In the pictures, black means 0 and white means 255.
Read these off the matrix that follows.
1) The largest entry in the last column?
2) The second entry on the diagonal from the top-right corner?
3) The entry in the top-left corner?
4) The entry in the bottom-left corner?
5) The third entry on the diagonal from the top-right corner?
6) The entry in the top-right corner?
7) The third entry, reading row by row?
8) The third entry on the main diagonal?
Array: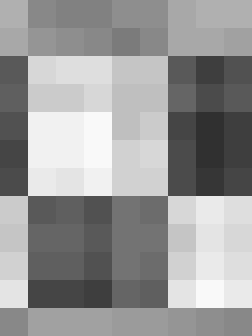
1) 234
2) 168
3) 176
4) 136
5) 89
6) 176
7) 129
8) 222

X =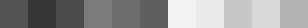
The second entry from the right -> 217
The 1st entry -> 83
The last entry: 178

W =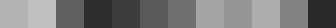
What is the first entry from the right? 40
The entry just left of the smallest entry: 130
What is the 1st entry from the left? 180
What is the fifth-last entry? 165
